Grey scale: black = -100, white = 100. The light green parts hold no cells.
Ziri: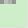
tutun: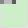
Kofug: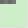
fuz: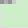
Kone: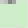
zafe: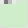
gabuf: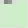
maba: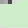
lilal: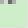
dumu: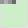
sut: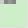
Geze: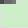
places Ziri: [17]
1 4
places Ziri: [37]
3
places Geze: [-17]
2 3
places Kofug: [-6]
2 4

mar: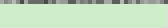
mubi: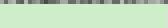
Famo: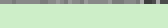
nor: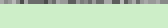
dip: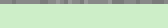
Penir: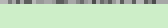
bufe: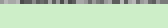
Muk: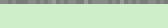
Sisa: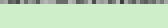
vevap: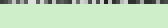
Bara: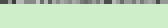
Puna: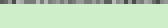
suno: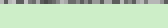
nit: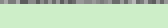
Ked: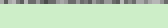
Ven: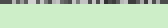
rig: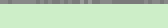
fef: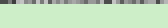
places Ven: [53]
11 15 19 21 22 24 26 32 38
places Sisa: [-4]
29 33 38 41
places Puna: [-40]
4 32 34 40
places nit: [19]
13 15 20 21 24 28 31 33 40 42

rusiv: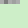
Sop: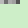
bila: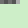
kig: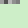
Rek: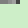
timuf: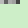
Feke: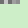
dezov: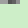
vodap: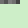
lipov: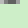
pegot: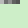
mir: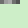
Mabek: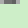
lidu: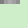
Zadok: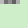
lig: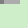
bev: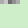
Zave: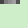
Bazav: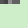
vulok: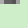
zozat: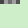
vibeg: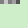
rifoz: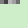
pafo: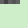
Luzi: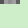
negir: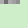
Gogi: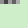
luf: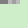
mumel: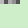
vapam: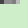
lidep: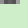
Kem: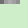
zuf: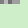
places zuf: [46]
2
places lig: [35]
2 3 4 5
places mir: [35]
3
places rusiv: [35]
1 3 5

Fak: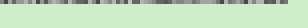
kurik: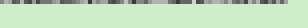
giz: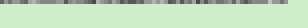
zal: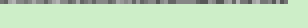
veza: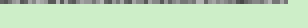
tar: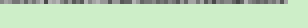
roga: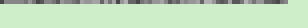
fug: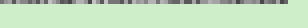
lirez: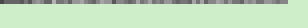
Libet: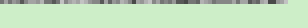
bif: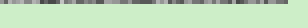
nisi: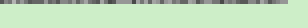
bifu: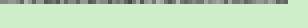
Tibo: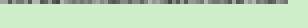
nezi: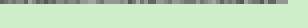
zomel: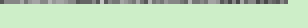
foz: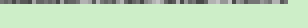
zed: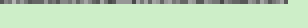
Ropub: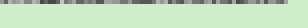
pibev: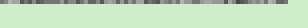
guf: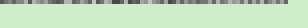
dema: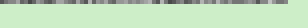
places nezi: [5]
3 5 6 9 15 16 18 19 25 31 42 46 52 55 57 59 63
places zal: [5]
5 6 8 10 11 13 16 17 23 25 26 27 32 38 39 41 45 46 47 48 49 54 68
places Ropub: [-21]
2 12 15 20 21 34 35 45 51 71

